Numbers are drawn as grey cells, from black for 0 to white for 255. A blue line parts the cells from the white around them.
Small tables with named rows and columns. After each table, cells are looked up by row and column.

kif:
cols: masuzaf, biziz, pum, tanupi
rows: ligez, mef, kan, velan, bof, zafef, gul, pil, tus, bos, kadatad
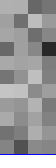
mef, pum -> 189
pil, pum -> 179
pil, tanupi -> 122
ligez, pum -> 103
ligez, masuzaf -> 176
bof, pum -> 166
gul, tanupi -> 158
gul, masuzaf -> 196
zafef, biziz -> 146
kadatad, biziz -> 81
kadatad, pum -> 138
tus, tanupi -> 130
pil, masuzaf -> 155
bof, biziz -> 163
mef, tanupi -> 154
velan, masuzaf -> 104
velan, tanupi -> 40
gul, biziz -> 193

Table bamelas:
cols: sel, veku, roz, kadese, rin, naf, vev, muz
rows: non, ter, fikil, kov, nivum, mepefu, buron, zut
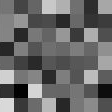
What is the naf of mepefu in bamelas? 84
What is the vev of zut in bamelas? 139
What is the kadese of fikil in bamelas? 100
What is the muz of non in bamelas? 167
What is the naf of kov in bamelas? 125
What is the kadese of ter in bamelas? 75
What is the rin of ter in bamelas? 40
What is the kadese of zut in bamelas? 184
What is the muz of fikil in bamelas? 79
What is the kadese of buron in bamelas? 103
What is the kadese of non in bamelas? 200
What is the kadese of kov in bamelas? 111
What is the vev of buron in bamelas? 83
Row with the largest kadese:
non

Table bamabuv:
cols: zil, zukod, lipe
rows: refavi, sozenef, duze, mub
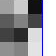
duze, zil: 65
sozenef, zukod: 129
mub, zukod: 131
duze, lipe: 221
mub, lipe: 227
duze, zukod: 40
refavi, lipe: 16
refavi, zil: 160
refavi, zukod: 202
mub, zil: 144
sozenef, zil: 91
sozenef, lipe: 67

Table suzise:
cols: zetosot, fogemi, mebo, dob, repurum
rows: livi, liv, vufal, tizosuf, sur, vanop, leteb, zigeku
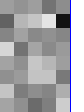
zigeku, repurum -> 205
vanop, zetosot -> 144
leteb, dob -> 133
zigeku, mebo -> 107
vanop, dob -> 195
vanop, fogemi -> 155
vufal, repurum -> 134
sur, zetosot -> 163
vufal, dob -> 145
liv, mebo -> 197
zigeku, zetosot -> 164
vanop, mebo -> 195
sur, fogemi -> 144

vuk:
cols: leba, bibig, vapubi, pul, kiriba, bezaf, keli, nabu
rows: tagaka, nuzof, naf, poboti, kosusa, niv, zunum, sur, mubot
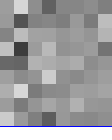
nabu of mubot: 143
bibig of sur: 123
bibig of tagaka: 214
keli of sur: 151
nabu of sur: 149
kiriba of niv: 145
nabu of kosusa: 150
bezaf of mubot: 139
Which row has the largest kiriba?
kosusa

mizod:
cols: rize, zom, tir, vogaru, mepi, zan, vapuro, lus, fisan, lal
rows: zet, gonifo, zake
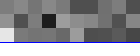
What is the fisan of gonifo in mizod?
81
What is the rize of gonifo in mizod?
146
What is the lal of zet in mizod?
79
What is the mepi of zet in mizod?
122
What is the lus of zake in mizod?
80
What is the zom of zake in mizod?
122
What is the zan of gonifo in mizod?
141
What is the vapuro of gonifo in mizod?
135
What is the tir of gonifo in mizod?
125

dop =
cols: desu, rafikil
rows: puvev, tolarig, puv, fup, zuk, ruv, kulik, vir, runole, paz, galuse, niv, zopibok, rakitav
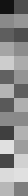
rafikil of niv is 209
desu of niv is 71
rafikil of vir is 175
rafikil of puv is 77
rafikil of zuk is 172
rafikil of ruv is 148
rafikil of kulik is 94
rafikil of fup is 140
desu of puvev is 18
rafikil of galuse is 157
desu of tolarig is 138
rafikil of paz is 178
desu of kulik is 180
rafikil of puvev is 77
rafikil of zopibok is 224
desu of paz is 63
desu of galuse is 224
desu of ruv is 97
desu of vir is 89
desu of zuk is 205

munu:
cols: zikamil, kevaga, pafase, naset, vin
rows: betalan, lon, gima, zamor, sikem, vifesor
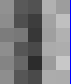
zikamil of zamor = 142
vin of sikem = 200
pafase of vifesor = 74
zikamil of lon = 141
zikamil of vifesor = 142
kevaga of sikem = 103
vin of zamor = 173
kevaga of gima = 120
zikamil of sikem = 132
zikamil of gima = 124
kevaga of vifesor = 86

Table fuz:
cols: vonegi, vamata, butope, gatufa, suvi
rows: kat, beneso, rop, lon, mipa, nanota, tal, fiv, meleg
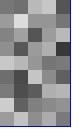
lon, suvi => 56
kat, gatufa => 199
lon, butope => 155
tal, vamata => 78
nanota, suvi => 96
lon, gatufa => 175
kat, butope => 185
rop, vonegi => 131
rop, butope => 85
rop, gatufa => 156
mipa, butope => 150
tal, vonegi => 122
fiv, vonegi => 205
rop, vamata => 161
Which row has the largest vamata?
beneso

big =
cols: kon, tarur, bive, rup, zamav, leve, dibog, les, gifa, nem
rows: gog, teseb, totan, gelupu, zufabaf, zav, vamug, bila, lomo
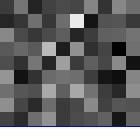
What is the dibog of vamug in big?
114
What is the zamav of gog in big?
75
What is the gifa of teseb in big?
85
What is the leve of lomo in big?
76
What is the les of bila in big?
65
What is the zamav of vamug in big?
95
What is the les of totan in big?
96
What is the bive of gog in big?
36
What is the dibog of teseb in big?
20

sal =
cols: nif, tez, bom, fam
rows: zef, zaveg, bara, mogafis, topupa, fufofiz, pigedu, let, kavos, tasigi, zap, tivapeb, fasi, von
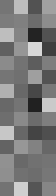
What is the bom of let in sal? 33
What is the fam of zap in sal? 103
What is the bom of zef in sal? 82
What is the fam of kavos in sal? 127
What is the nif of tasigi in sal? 199
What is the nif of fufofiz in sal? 117
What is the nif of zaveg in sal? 124
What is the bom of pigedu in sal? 71

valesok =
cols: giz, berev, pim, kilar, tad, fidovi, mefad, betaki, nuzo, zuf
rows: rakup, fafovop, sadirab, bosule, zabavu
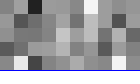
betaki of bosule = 89
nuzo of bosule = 156
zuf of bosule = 129
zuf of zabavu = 141
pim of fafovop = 110
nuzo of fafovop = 82
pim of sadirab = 119
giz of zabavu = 136
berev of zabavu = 232
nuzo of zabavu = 243
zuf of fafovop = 156
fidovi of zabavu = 171
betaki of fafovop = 157
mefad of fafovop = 189
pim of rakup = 33

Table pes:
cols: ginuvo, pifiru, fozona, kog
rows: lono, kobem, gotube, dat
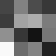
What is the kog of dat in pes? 32
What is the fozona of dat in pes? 131
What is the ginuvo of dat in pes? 249
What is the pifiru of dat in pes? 108
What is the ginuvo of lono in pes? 69
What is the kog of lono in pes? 56
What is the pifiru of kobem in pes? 163
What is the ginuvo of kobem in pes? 60
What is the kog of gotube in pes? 119
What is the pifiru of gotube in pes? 55
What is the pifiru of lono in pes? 130
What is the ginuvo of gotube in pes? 144
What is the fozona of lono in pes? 76
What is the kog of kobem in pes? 124
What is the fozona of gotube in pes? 19
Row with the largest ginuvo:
dat

